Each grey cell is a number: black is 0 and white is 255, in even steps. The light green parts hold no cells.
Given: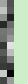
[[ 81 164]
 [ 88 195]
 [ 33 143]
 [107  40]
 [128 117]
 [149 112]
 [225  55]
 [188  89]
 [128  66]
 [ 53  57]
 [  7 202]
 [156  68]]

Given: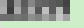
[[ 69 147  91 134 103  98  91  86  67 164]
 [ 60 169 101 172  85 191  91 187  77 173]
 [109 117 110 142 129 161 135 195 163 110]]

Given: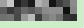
[[199  30  55  26 178 158  21  61  82 139 160]
 [ 56  76 105  90 109 138 143 142  16 133  91]
 [116  72 152 186  61 120 136 115  54  46 112]]

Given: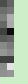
[[101  77]
 [119 109]
 [173 126]
 [169 103]
 [ 13  65]
 [ 98  89]
 [122 137]
 [137 150]
 [ 63  65]
 [227 139]
 [149 144]]

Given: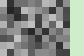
[[ 49 110 111 130 115 183 174  66 142 191]
 [ 37  53 185 168 144 124  54 144  74 138]
 [ 96  43  77 160  69 153 189 142  78 117]
 [ 92 150 169 191  63 171 102 195  56 178]
 [147 151  79  40 120  50 134 106 151 119]
 [ 93 194 130  96  51 146  92 132 130  82]
 [183 136 115  94  76 115 142  49 163 172]
 [ 72 153 170  96 138 140 130  68  66 186]]

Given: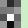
[[ 44  92 145]
 [124 156 119]
 [249 100  79]
 [ 13 127 155]]
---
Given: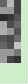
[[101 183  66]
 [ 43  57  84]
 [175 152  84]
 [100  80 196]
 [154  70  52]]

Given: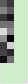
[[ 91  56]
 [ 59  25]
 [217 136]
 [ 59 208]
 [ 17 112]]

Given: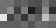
[[115 112  89  99  82  78 114  82]
 [229  66 102  55 113  91 191 132]]

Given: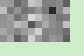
[[158 154 104 126 196 183 128 128 135  96]
 [143 157 117 141 216 193 155 139 118 123]
 [168 150 134 155 172 208 132 135 130 111]]

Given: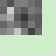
[[113  83 126 127 111  96]
 [145 170  89  56  98  89]
 [129 147 195 123  66 110]]

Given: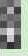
[[118 101 149]
 [124 105 114]
 [167 224 129]
 [100  46  73]]

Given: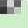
[[ 91 210  99]]
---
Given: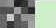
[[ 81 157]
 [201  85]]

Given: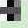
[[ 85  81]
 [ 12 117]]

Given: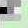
[[135 235]
 [186 194]]

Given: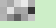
[[225 163]
 [141  97]]

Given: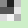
[[ 85 231]
 [244 178]]

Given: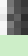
[[127  78]
 [ 77  96]]

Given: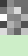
[[164 218]
 [135 131]]
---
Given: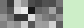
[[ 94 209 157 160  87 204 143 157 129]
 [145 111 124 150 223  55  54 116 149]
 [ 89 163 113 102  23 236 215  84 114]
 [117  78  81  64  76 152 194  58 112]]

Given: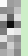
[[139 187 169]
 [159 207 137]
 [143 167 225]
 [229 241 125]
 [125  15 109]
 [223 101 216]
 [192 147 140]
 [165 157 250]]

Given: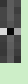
[[ 50  93  65]
 [ 61  90  56]
 [ 70  94  58]
 [ 67  99  62]
 [162   6 216]
 [ 70  86  68]
 [ 71  94  70]
 [ 62  93  70]
 [ 76  92  52]]

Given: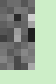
[[168  83  73 126 106]
 [127 122  73 114 133]
 [118 135 108  91 119]
 [129 108  92 109 113]
 [ 32  87 166  80  63]
 [ 31 103 156  81  86]
 [162 101  95 107  95]
 [207 106  41 129 112]
 [ 96 118 121  90 101]
 [111  86 109 108  91]]

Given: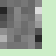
[[ 92 134 118 117 116 134]
 [ 39 134 127 102 128 177]
 [ 84 120 108 118 126 143]
 [153 123 110 127 108  88]
 [169 113 121 132 103  73]
 [221 107 102 134  97  37]
 [138 106 119 110 115 103]]

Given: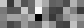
[[121 193  65  71 145 184 106 113 153  88  71 122]
 [156 172 148  96  56 122   4 180 151 163 163 133]
 [ 59 128 171  63  68 128 248 104 201  86  84 121]
 [124 179  77 103  97 170 210 108  84 170  56 198]]

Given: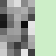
[[ 61 230  92 130 204]
 [163 100  58 104 192]
 [173  75 141 139 149]
 [225 104 160 156 108]
 [229  13 156 104  23]
 [ 72 146 173 117  31]
 [128 173 163 157 110]
 [178 137 221 195  86]]
